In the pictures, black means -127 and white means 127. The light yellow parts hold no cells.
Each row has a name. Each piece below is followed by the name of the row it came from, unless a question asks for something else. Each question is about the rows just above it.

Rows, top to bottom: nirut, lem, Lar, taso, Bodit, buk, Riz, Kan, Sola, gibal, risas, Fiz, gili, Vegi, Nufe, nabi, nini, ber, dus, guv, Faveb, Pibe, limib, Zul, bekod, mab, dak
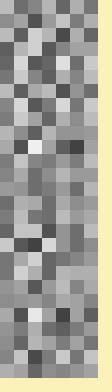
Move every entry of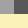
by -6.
[ 28 -45]
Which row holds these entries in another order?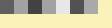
limib
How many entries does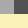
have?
2
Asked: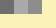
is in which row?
Nufe
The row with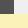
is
risas
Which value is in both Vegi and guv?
[53]

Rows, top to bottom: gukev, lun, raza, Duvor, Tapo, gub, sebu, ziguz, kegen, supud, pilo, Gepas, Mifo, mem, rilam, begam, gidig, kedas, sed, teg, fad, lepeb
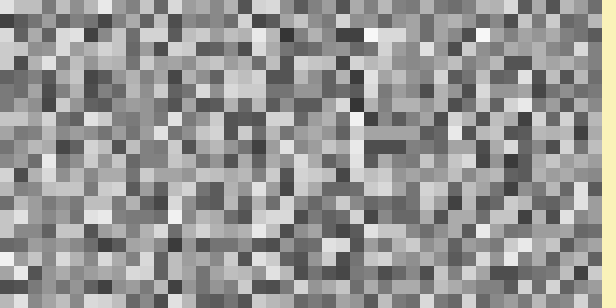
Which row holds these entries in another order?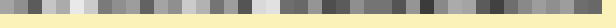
kedas
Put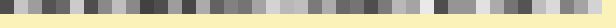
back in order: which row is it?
pilo
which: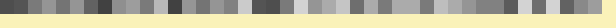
fad
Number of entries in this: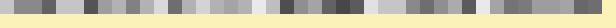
43
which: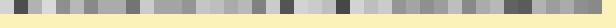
Mifo
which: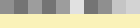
supud

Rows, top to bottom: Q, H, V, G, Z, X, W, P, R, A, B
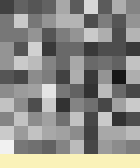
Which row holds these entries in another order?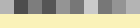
H
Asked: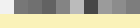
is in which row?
B
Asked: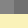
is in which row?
P
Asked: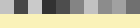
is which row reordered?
R

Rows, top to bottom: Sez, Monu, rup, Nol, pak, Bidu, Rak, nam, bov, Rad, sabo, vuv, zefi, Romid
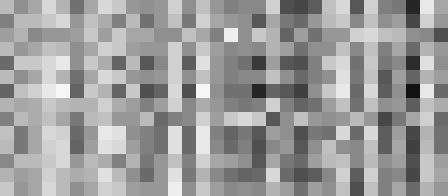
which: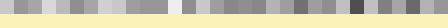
Romid
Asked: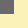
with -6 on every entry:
[-27]
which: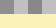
Nol
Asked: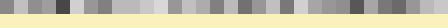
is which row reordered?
Monu
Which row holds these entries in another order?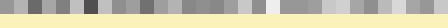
Romid

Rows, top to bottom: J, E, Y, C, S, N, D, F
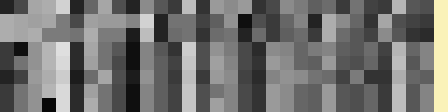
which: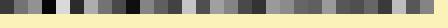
F
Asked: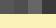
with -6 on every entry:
[-46 -54 -31 -75]
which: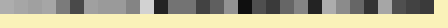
E

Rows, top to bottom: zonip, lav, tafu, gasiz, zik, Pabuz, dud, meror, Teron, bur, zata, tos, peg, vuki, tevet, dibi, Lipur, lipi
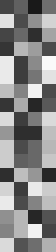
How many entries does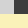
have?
2
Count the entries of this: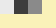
3
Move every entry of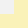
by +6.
[120]
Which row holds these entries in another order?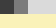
Teron
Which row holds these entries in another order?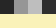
peg
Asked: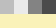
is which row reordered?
tevet
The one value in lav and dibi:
[16]

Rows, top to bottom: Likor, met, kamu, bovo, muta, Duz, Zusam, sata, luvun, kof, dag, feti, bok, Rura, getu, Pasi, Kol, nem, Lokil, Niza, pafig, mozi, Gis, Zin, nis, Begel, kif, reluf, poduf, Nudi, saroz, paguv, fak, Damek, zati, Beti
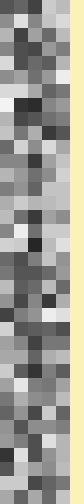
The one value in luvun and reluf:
[-1]
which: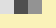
fak
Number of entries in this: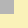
1
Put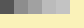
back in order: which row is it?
Damek
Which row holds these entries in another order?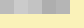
getu
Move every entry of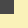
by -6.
[-61]

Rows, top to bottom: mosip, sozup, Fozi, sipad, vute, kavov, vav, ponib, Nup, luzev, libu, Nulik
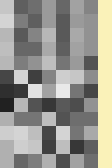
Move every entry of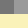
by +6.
[-4 32]
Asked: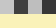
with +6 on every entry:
[ 76 -58  68 -66]
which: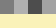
Nulik

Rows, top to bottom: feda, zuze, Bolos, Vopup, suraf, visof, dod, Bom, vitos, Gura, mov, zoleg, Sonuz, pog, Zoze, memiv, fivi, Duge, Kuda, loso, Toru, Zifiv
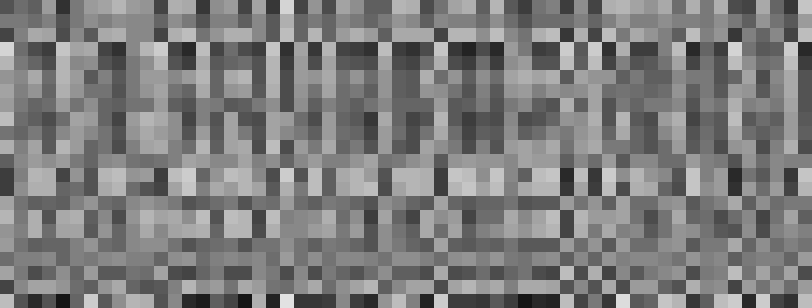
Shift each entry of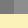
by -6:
[-12   8]
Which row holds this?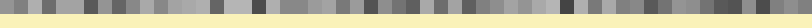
fivi
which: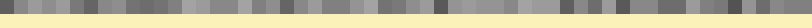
zoleg
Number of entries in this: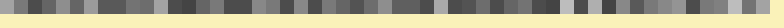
55
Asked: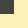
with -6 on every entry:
[-65]

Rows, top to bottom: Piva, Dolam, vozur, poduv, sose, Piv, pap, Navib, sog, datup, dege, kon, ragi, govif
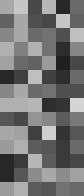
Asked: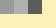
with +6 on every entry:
[ 33  54 -29]
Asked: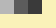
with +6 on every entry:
[ 61 -29 -63]

